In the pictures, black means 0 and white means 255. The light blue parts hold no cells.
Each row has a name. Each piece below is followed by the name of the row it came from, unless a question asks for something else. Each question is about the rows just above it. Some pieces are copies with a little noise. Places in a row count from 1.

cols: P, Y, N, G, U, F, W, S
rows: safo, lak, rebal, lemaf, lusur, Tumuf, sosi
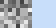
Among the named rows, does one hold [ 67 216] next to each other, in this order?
no
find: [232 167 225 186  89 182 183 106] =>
lemaf
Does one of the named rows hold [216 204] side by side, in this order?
no
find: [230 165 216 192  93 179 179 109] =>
lemaf
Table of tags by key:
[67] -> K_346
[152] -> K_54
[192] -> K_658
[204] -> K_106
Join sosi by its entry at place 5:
K_346
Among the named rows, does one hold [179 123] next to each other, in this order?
no

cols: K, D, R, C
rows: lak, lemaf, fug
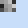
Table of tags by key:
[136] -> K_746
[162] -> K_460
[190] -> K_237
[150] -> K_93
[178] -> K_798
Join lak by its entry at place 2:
K_460
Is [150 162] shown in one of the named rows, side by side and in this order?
yes
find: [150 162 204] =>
lemaf
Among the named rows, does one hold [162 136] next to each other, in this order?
no
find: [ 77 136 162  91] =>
fug
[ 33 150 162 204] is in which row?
lemaf
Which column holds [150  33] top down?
K

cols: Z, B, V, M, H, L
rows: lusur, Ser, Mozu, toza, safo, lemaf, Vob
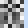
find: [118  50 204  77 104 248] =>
safo
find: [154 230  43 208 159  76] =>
Vob
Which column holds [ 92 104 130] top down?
H
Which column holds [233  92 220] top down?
L
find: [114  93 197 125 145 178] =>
lemaf
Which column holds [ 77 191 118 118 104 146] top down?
Z
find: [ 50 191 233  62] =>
lusur

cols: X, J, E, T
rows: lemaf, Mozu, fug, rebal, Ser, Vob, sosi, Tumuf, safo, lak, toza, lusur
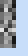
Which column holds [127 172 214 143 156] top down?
J
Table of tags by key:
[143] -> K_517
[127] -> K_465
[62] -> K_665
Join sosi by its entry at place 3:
K_665
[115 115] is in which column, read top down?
X
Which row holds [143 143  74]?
lusur
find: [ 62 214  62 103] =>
fug
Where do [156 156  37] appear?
Ser
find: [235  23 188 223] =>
Tumuf

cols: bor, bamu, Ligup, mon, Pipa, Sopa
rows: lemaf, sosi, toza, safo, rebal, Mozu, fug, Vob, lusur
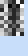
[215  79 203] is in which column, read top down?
bor
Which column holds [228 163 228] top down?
bamu
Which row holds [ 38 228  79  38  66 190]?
toza
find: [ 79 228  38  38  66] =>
rebal
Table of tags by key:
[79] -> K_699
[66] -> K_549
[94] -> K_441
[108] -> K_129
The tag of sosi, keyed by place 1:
K_441
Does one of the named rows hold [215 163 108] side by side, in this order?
yes
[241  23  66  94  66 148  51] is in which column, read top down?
Pipa

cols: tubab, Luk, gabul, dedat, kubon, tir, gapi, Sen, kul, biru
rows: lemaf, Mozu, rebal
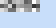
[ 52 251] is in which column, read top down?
kul
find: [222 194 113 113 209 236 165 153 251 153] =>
rebal
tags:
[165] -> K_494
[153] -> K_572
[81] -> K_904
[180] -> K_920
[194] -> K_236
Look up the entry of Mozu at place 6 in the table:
K_572

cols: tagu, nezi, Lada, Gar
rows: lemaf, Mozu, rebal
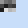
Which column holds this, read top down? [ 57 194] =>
Gar
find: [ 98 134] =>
lemaf

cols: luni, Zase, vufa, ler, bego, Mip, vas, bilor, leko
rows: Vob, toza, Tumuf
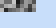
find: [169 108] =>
Vob
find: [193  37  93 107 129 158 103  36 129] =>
Tumuf
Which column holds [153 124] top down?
leko

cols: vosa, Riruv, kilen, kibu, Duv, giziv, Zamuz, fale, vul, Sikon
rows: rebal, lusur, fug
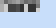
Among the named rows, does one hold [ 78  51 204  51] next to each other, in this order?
yes
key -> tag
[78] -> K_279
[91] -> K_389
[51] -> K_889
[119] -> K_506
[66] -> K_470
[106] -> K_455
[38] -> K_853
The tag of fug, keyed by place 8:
K_889
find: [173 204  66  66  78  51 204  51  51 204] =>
fug
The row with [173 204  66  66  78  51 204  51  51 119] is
lusur
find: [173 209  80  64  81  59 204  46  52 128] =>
lusur

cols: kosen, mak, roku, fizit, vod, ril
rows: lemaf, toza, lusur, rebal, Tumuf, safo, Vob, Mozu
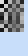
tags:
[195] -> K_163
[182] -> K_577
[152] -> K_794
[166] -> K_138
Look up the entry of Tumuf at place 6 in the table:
K_577
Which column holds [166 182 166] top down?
ril
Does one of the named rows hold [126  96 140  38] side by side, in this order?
no

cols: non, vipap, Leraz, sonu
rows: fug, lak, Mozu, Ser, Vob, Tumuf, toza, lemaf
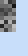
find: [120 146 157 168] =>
Vob
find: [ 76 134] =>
Mozu
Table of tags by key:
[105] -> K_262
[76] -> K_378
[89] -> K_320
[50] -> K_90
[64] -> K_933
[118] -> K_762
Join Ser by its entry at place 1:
K_320
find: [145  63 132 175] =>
lemaf
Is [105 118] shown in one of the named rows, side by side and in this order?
yes
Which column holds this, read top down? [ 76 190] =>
sonu
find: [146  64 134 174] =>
lemaf

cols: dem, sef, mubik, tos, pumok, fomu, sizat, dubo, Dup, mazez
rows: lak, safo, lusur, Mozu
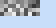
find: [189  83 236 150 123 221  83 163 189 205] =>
lusur
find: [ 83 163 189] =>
lusur
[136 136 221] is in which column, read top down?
fomu
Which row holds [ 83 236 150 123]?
lusur
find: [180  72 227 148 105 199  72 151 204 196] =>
lusur

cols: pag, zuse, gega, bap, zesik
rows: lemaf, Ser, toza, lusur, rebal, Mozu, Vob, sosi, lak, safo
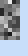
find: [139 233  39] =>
lemaf
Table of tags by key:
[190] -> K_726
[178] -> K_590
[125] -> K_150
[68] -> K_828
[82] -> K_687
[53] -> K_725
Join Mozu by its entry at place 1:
K_590
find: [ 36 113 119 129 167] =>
toza

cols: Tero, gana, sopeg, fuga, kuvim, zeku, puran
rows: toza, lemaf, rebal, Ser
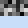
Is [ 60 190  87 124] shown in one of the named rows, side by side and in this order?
no
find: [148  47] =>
rebal
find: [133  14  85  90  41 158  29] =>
lemaf
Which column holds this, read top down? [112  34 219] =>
puran
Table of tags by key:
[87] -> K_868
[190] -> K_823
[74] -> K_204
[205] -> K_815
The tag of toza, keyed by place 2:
K_868
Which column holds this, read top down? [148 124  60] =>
Tero
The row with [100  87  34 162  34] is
lemaf

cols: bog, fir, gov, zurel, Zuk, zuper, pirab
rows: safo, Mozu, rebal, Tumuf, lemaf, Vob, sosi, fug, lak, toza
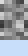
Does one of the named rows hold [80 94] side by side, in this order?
no
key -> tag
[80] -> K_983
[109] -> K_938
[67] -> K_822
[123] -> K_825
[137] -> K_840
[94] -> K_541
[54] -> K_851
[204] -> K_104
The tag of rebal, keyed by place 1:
K_541
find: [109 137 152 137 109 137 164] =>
Mozu
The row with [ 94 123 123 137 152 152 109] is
rebal
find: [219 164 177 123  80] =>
safo
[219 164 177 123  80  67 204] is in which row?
safo
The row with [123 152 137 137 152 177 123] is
fug

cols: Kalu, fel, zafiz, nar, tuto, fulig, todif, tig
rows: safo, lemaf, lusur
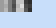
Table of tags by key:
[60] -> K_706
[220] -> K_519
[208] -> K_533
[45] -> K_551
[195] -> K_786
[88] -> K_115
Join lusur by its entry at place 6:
K_786
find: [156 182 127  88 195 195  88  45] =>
lusur
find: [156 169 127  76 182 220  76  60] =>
lemaf

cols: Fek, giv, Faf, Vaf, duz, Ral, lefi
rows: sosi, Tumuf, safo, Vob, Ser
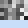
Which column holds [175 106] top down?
duz
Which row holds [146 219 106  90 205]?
Tumuf
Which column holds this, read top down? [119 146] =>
Fek
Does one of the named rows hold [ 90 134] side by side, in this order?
yes
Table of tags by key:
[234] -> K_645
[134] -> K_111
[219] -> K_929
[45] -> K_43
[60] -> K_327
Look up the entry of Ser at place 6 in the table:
K_645

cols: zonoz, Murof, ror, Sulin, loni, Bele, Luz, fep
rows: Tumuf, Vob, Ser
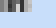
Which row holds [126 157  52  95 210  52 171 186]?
Vob
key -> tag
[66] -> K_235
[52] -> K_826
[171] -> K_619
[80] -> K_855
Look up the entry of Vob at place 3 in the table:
K_826
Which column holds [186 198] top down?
fep
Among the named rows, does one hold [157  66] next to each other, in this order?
yes
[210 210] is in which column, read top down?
loni
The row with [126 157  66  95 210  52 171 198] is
Ser

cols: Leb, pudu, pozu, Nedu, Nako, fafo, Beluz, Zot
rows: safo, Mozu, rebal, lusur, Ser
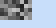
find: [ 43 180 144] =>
Ser
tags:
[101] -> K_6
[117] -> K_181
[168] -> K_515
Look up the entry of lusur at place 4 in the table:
K_181

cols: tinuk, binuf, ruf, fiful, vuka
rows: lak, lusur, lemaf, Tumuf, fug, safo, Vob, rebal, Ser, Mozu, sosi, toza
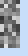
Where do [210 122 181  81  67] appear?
Vob
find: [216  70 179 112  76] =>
rebal
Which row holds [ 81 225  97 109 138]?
toza

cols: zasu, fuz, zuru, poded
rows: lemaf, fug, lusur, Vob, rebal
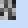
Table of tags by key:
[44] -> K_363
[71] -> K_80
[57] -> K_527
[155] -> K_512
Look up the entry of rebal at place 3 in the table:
K_527
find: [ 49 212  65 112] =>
Vob
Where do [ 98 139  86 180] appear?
lusur
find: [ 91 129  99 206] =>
lusur

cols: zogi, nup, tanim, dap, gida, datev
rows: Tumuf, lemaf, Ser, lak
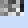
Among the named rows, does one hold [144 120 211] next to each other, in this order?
yes
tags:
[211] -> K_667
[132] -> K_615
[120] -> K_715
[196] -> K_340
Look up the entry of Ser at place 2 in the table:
K_340
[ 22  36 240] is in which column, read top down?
datev
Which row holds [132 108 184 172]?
lemaf

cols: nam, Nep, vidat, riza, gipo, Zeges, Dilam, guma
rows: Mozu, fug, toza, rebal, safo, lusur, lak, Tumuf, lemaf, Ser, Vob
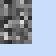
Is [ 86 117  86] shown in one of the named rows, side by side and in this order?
yes
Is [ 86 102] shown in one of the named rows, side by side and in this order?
yes
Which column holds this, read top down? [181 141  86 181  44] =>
Zeges
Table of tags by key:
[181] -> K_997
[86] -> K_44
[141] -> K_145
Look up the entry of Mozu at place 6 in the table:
K_997
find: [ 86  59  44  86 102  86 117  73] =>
Tumuf
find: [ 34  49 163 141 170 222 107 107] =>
lusur
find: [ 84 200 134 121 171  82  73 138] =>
Ser

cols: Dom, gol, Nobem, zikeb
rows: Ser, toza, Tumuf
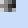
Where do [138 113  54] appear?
Ser
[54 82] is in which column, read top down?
Nobem
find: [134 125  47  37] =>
toza

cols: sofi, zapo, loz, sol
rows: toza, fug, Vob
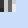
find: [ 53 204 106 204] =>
toza
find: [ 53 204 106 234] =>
fug
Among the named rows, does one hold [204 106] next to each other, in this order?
yes
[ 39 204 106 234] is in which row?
Vob
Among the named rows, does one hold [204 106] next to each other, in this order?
yes
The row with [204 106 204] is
toza

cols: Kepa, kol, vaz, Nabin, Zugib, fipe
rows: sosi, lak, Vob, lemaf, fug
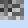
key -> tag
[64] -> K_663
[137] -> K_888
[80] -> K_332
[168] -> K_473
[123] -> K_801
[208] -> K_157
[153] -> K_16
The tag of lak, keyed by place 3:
K_888
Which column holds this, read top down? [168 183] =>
Kepa
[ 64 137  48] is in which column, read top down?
vaz
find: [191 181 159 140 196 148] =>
fug
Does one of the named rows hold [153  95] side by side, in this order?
yes
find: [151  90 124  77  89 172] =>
lak

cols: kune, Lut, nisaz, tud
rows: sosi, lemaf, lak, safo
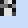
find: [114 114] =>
lemaf
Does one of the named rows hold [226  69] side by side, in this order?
yes
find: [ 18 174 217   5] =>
sosi
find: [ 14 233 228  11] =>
lak
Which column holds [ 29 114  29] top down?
kune

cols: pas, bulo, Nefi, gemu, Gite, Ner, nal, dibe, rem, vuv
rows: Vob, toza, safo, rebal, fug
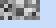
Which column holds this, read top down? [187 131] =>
vuv
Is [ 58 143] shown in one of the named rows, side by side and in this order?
yes
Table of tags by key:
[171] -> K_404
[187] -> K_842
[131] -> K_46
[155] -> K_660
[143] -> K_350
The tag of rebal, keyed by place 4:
K_350

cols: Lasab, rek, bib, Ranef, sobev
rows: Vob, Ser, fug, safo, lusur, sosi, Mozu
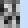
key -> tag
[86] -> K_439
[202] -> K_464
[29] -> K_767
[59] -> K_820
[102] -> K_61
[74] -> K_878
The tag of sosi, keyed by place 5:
K_820
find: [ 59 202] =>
Ser
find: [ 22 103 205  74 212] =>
fug
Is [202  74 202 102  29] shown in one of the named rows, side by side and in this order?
no
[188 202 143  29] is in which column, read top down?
bib
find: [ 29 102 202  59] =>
sosi
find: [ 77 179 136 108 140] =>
safo

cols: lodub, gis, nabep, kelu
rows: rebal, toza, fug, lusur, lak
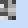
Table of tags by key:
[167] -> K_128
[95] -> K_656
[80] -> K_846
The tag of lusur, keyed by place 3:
K_128
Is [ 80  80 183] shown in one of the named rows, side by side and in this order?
no

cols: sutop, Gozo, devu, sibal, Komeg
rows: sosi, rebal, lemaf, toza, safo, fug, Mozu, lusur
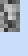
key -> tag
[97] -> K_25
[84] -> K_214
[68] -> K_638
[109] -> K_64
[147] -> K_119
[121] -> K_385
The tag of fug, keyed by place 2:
K_214
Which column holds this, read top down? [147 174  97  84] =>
sibal
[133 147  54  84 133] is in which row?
Mozu
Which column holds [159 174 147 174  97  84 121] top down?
sibal
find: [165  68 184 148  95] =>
toza
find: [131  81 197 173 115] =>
safo

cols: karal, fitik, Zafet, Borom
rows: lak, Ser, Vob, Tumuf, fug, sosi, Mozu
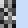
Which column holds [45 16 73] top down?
Borom
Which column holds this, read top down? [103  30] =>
fitik
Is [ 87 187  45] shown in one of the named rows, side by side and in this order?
no
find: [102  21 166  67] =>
Tumuf
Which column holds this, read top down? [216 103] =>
fitik
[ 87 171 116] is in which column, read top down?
Zafet
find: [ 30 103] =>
sosi

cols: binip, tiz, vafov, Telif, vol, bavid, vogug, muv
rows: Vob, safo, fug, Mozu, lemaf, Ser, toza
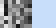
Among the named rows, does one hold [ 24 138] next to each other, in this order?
no
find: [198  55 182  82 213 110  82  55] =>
Ser
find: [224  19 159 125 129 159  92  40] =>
safo
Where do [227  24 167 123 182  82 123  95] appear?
Mozu

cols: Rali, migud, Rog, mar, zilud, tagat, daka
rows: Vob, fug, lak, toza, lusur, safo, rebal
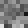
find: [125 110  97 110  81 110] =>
lak
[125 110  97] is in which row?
lak
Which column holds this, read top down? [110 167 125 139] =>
Rali
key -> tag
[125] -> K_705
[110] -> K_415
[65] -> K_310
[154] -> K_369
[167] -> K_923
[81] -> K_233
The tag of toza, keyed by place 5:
K_233
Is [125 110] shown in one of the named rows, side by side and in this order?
yes
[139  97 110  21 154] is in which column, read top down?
daka
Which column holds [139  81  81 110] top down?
tagat

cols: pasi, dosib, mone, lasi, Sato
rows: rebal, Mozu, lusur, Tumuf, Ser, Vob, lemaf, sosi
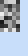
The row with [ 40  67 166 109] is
Ser
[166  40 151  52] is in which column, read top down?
dosib

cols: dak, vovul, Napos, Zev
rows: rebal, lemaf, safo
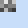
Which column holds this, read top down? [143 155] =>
dak
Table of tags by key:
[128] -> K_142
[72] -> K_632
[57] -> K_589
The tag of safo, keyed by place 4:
K_589
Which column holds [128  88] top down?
Napos

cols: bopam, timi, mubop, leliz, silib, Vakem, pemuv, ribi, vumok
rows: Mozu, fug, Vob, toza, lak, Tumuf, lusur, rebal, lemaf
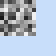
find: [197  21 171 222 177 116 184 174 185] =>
Tumuf
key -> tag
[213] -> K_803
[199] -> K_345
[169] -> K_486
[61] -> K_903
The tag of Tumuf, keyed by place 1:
K_345
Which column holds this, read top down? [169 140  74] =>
silib
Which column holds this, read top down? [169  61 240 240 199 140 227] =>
vumok
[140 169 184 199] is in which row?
Tumuf
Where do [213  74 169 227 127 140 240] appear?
lemaf

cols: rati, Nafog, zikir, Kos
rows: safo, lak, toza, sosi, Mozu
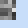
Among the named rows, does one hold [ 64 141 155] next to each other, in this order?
no
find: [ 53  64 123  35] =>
sosi

